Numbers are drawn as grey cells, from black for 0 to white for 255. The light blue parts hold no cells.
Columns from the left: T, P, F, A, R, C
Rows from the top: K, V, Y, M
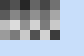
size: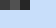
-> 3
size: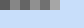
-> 6

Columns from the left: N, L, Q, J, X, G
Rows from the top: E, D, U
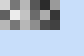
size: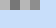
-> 4
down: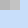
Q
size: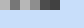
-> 6
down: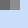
J
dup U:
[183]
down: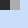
X
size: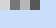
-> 4

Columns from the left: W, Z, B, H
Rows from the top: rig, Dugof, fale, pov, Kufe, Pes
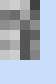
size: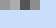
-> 4
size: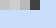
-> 4
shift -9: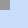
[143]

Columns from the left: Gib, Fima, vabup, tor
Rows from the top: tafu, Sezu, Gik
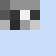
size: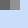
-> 2
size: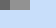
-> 3
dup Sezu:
[53]
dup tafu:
[146]

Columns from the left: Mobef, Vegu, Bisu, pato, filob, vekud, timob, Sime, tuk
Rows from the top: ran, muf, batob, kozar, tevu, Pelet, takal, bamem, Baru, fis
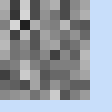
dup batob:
[127]
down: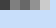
vekud
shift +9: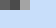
[104  84 173]
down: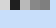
Bisu
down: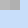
tuk
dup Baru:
[95]
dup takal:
[127]

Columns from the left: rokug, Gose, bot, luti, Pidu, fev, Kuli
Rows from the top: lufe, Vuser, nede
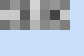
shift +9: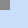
[146]
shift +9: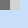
[123 220]
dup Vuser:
[201]
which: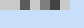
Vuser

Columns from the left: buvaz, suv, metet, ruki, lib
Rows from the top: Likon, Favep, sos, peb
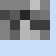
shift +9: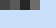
[ 78  98  47 117]
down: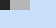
metet
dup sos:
[60]
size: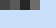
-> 4
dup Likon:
[129]
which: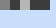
sos

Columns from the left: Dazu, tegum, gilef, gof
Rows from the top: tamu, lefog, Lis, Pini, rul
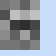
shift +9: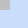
[201]
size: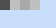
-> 4

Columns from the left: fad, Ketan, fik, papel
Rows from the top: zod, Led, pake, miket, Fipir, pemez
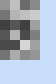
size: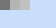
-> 3
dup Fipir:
[75]
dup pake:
[64]
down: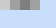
papel
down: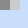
papel
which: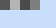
miket

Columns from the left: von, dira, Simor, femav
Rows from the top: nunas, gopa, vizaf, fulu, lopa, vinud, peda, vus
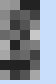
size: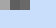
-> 3
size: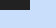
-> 3
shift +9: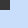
[64]
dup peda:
[34]
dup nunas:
[34]

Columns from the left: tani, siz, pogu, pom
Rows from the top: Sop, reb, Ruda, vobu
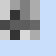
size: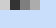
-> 4
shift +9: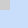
[215]
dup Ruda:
[93]

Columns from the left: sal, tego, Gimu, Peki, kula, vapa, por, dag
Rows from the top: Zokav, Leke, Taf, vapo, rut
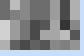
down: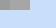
vapa
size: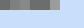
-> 6
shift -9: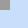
[147]
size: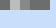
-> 5
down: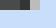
por
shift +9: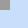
[165]
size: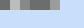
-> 6

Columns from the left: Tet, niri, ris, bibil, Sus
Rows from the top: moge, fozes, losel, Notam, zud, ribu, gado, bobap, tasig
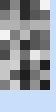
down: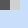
niri
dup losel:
[178]
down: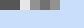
bibil
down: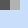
bibil

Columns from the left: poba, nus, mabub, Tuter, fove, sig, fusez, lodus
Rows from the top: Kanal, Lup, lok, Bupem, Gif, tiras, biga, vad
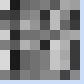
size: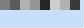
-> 8
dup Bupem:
[113]
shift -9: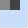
[128  58]

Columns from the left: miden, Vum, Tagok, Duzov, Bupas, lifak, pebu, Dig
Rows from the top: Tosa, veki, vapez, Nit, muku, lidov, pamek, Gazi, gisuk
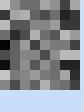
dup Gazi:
[122]
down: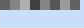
Duzov
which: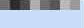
Nit
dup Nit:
[110]
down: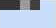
Dig
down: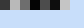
miden

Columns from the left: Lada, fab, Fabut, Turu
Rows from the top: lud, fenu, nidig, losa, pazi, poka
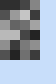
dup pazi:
[143]
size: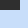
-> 2
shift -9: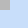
[176]
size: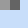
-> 2
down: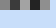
Turu
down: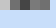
Fabut

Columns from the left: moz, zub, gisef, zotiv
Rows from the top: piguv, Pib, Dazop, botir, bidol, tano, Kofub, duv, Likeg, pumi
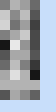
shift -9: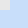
[223]
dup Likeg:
[179]
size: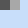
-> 2
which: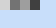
Dazop

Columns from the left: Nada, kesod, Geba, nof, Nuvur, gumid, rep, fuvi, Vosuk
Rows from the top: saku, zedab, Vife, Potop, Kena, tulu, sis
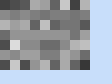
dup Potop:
[148]
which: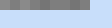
zedab
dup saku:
[65]
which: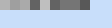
Vife
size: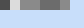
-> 7
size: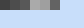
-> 6

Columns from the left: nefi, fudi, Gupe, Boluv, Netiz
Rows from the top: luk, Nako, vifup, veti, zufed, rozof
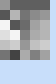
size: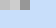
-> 3
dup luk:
[95]
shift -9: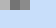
[172 107 130]

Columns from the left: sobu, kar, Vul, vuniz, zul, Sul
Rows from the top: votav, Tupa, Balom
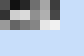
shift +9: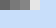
[110 130 142 239]
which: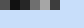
votav

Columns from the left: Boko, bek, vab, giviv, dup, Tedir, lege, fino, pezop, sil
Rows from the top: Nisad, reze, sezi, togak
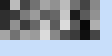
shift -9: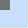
[105]
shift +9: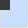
[67]
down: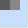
Tedir
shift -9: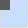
[82]
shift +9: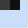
[67 25]
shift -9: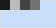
[ 17 178  59 105]

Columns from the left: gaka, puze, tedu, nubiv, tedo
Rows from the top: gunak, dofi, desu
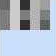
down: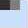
tedu
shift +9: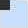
[58]
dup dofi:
[125]
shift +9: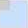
[213]
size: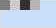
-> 4
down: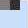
tedu
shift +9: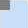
[134]

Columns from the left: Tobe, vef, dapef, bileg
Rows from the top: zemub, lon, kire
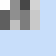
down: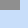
vef
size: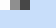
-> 3

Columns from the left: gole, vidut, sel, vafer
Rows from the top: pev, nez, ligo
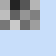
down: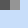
sel
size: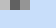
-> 3
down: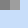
vafer

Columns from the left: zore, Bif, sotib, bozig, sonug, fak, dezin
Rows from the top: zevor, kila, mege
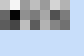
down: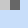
zore
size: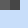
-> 2
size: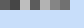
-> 7
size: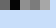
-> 5
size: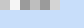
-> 6

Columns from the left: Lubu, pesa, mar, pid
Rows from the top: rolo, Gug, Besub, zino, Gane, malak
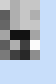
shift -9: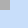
[166]
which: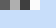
Gane
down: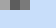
Lubu
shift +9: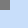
[131]
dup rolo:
[198]
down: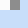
pid
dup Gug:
[175]

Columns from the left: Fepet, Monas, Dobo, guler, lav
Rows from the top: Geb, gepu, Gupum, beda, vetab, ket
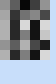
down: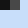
guler
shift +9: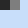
[ 49 135]
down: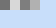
Dobo
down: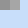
Fepet
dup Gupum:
[216]
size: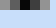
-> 5
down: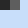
Monas

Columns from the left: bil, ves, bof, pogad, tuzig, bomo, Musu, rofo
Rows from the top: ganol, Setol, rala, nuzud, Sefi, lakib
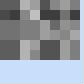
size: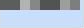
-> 8
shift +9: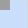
[167]
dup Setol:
[61]
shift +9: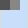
[ 92 144]
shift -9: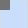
[105]
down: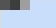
tuzig

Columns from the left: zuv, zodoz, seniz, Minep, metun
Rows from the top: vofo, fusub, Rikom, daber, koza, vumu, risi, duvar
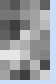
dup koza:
[140]
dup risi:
[185]

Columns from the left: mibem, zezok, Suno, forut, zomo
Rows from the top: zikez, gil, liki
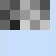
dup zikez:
[79]
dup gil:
[120]
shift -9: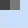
[ 58 111]
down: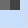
mibem
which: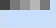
gil

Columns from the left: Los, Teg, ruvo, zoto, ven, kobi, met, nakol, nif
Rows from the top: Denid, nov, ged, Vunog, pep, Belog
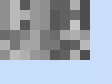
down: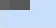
kobi
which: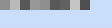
ged

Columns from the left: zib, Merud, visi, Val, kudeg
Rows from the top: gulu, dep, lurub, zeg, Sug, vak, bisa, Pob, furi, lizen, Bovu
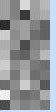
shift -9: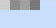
[196 131 151 111]
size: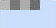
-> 4

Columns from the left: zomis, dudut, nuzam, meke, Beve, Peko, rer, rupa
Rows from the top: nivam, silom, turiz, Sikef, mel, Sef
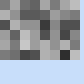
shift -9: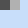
[ 71 168]
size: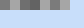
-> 7
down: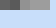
meke
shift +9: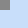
[144]
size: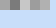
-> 5
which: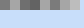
nivam
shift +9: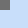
[120]

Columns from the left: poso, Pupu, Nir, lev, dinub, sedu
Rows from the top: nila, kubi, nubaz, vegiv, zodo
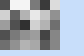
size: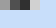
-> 4
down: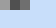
poso
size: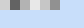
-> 6

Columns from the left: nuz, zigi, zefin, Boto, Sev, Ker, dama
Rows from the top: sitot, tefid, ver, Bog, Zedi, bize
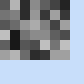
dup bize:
[160]
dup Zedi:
[191]
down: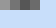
zefin
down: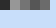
zefin
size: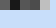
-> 5
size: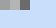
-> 3
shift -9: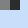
[119  35]

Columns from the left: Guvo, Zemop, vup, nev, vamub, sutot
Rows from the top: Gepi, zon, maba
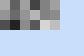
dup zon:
[148]
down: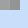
vup
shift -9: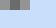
[139  98 139]
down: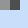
Guvo
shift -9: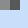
[130  79]

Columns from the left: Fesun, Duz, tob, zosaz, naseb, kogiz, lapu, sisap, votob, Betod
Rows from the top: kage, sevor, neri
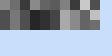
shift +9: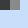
[ 68 147]
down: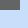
votob
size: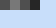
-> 4

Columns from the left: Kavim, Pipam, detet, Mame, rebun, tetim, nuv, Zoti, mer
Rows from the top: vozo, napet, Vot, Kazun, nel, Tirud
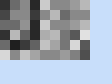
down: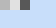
mer
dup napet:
[137]
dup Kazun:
[184]
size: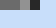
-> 4

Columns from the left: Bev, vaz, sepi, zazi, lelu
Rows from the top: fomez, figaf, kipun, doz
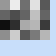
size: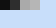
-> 4
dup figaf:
[100]
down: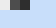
vaz
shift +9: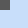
[97]
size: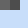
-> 2
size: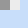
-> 2
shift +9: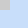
[213]

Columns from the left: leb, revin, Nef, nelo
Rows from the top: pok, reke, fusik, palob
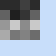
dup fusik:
[201]
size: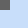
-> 1
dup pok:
[43]

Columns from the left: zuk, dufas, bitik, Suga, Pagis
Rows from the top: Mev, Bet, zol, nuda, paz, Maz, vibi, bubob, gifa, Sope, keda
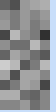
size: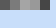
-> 5
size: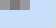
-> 3
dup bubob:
[165]
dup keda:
[134]

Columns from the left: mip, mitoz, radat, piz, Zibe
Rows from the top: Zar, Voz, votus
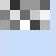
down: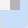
Zibe
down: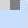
mip
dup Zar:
[152]

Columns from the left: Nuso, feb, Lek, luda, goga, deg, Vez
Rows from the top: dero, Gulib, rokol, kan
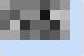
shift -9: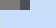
[114 114  71]
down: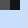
goga
